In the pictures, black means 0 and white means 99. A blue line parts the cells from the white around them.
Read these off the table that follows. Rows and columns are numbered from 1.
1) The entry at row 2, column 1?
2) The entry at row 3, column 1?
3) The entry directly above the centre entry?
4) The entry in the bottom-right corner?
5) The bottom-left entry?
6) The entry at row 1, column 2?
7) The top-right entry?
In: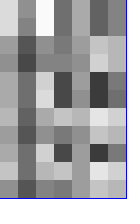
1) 85
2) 61
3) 28
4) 71
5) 56
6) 56
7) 51

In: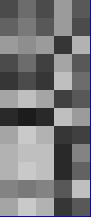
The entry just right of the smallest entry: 16
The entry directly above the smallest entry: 74
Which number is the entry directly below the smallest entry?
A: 78
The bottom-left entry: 64
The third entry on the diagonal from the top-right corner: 60
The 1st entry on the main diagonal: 29
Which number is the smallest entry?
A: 11
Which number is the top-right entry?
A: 34
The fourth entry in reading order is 60
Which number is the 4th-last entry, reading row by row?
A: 78
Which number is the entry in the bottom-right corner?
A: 34
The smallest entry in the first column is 16

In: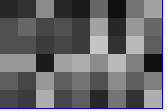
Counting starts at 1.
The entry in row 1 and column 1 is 15
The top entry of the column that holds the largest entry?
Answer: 40
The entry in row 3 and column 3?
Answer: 23
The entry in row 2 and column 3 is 27
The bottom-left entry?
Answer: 27
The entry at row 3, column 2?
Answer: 31
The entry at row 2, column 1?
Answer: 31
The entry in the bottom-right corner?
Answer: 67
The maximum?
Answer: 76
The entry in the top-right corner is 63
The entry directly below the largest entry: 54
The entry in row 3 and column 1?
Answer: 31

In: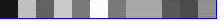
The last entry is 56
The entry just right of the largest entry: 47
